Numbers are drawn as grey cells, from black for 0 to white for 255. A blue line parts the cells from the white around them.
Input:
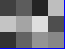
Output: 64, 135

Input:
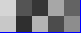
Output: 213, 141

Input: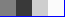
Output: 127, 251

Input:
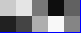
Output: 203, 133

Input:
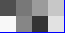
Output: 79, 226

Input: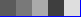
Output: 91, 222

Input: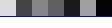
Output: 219, 4

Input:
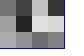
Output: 116, 130

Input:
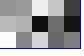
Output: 147, 127

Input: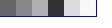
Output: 102, 248
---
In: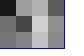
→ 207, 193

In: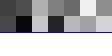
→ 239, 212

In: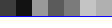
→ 195, 175

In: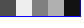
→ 237, 175

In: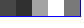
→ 255, 164

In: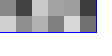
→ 215, 208

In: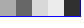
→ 235, 215
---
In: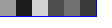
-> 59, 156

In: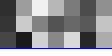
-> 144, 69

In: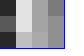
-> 123, 41

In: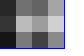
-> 165, 20

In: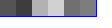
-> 125, 84

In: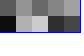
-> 161, 13

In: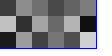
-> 125, 28

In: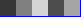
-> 164, 54
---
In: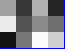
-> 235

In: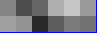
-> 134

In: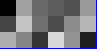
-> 68

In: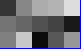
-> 115

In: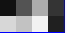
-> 17

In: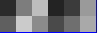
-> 43

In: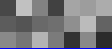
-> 92
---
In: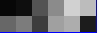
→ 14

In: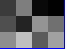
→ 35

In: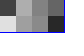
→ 174

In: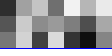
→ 203

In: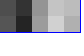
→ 51

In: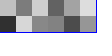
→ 124
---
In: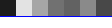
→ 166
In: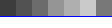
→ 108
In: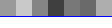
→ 133
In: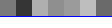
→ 175
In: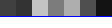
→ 195
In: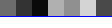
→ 10
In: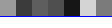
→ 94
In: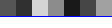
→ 212
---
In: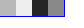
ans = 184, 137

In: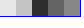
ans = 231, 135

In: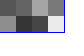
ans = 86, 235

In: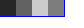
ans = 39, 125

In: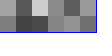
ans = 163, 112

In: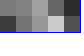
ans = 122, 80
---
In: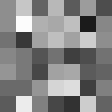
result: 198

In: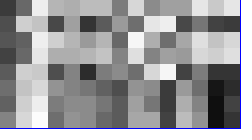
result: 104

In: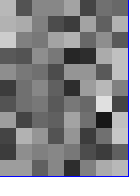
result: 83

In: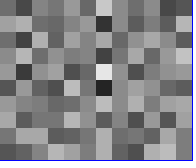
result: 72

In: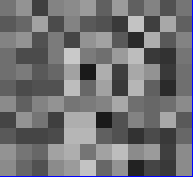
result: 147

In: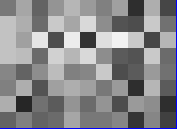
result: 166
